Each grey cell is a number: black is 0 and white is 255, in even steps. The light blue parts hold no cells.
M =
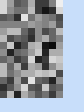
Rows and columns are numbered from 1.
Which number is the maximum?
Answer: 239
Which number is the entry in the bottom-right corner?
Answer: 130
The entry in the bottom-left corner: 75
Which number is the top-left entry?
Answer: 214
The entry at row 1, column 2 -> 157
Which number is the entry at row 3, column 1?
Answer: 87
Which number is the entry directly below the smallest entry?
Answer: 173
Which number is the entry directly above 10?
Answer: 102
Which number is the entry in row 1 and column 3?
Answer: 87
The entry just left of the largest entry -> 130
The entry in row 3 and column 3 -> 47
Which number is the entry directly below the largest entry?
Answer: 214
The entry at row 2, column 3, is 114
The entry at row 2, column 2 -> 142
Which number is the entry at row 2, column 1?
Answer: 214
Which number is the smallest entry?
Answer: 10
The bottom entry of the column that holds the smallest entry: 60

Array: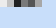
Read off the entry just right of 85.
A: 167
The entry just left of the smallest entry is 194

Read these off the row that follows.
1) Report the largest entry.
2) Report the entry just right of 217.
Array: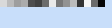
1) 246
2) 187

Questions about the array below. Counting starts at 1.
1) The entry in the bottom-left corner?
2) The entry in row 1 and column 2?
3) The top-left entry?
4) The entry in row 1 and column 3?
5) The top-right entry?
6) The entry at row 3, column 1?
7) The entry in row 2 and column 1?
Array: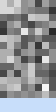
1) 87
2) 175
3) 215
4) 215
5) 116
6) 116
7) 215

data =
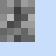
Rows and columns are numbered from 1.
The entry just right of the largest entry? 73
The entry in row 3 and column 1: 141
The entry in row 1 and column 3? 101
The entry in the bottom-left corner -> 114
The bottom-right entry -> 101
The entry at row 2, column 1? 128
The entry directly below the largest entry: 73
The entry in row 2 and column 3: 60
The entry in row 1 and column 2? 156

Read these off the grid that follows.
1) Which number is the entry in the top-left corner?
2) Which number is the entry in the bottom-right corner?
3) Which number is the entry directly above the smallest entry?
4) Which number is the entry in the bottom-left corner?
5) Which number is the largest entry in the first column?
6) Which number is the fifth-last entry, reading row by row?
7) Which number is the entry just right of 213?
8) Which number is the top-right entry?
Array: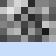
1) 84
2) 169
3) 198
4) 68
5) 198
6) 157
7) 198
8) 115
